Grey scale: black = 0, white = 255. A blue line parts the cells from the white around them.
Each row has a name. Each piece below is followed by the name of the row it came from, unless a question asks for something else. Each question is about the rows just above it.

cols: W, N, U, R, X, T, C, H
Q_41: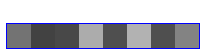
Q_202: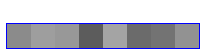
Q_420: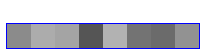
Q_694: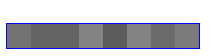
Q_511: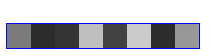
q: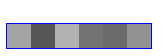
Q_420
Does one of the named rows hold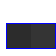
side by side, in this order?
yes
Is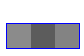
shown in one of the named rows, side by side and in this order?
no
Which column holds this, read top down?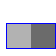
T

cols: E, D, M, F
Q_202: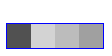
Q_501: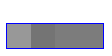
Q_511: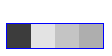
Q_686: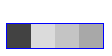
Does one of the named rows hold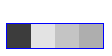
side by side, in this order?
yes
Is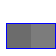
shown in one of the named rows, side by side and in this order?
no
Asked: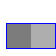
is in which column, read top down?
F
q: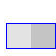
Q_511
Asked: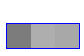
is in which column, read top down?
F

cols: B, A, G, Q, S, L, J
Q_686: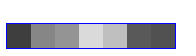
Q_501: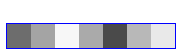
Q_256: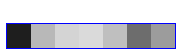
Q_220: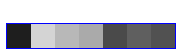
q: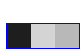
Q_220
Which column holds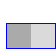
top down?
Q
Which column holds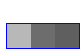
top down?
L
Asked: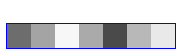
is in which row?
Q_501
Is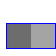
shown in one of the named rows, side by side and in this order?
yes

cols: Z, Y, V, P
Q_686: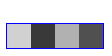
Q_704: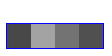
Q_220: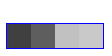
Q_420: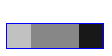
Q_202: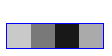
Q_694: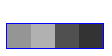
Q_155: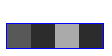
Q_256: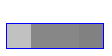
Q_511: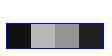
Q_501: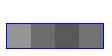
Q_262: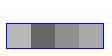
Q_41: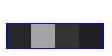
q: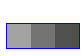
Q_704
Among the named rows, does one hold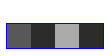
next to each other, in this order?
yes
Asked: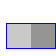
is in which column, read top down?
Z

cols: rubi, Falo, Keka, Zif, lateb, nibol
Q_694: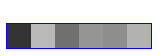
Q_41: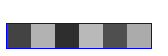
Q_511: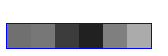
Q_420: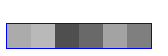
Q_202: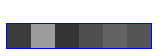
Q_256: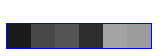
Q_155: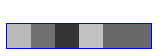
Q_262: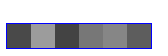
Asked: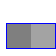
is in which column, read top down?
lateb
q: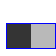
Q_694
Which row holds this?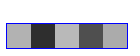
Q_41
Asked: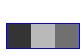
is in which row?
Q_694
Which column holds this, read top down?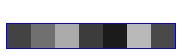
rubi
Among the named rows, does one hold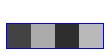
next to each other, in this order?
no

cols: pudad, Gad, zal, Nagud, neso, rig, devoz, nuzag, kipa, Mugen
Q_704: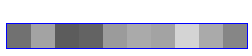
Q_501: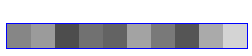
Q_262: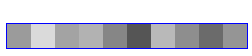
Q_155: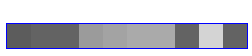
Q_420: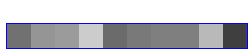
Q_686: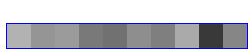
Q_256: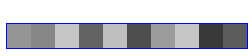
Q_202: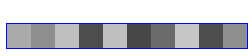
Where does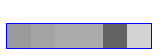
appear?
Q_155
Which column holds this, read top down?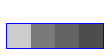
Nagud
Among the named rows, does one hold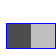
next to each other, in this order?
yes

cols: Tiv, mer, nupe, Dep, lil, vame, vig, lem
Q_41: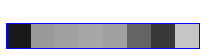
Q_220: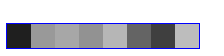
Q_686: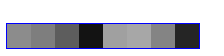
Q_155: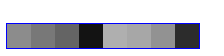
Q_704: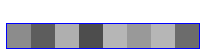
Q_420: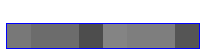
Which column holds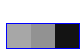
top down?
Dep
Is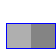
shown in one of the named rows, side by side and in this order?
no

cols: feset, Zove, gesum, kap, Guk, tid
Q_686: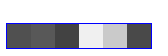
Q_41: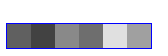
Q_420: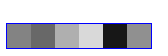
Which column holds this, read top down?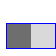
kap
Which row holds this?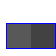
Q_686
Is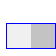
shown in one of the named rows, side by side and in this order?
no
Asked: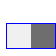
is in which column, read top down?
kap
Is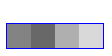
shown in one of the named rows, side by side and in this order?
yes

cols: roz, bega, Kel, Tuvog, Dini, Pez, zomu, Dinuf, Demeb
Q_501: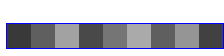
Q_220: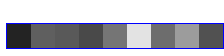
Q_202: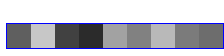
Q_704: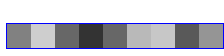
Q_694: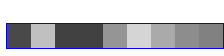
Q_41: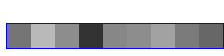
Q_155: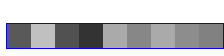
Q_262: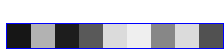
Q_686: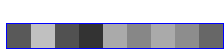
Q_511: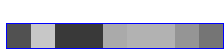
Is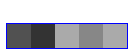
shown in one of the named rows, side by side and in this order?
yes
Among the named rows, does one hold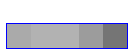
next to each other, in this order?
no
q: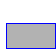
Q_511
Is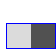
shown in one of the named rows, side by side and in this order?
yes
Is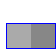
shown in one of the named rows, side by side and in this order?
yes
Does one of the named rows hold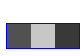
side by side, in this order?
yes
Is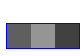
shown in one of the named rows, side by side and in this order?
yes

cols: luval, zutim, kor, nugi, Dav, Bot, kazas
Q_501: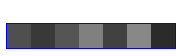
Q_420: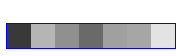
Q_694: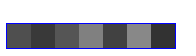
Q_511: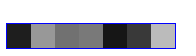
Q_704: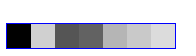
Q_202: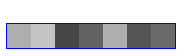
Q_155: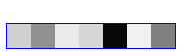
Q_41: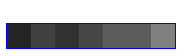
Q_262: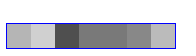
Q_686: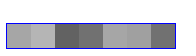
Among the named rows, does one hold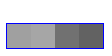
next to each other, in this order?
no
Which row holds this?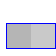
Q_704
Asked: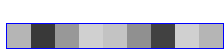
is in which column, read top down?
zutim
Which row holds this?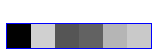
Q_704
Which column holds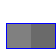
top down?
nugi
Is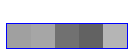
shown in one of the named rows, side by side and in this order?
no

